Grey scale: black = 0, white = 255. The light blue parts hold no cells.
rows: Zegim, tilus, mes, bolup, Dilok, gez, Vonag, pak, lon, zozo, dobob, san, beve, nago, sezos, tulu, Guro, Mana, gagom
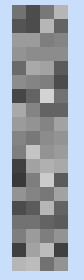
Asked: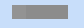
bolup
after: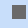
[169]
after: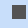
[76]
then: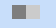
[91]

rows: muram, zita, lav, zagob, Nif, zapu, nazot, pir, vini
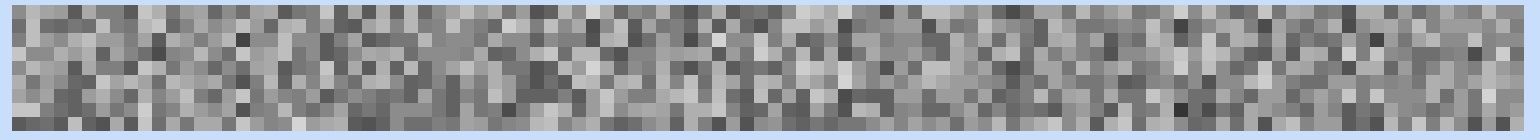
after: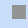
[111]
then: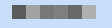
[91]
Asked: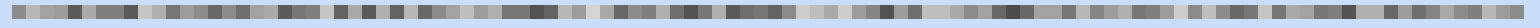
Nif

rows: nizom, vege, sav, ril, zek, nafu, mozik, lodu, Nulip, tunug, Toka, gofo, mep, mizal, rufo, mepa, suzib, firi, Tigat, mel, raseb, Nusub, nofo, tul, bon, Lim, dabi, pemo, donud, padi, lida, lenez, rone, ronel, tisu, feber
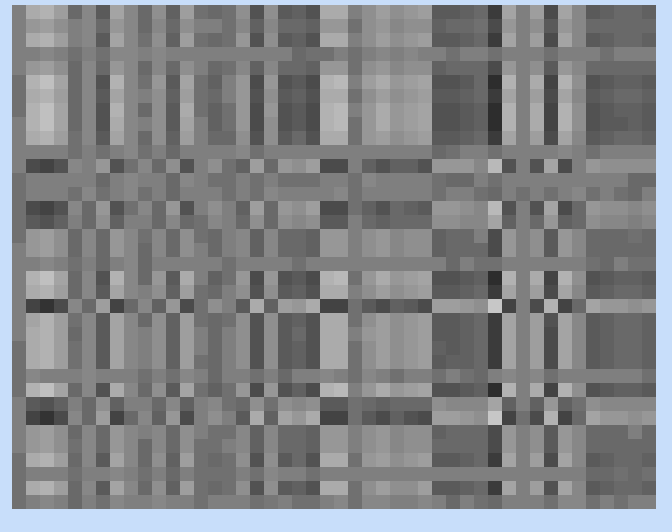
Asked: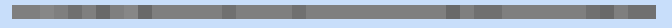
Tigat
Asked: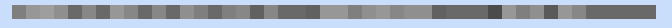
firi
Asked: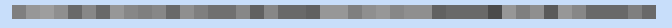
lida
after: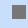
[127]

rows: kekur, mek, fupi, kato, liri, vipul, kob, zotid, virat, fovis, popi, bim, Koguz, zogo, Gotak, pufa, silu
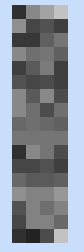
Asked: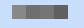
kato
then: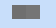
[96]
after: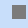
[63]
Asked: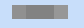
zogo

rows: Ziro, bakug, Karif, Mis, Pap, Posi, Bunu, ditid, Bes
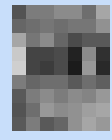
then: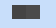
[34]
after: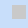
[68]
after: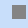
[152]
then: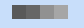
[152]
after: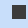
[75]
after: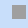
[166]
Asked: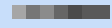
Karif

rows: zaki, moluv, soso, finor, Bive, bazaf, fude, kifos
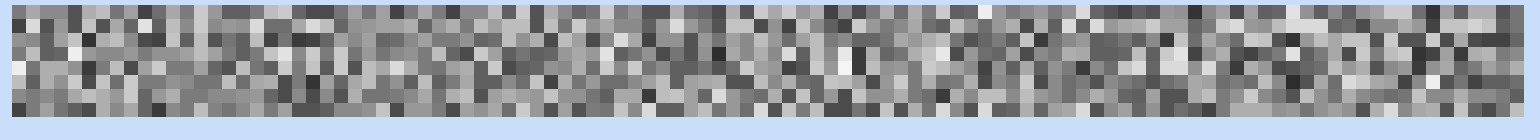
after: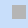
[123]
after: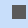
[202]
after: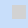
[195]
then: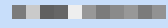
[218]
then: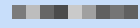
[102]
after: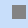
[117]

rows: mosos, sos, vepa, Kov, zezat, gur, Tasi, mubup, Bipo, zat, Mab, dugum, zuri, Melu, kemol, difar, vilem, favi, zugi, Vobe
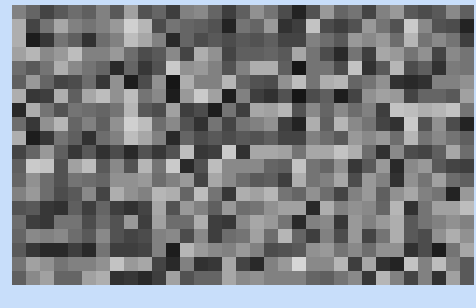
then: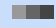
[76]
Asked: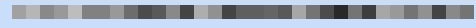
Kov
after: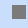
[116]

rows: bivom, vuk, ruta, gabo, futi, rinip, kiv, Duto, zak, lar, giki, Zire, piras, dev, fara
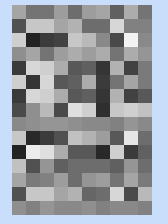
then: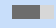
[129]
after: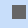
[109]
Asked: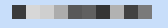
futi
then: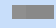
[129]

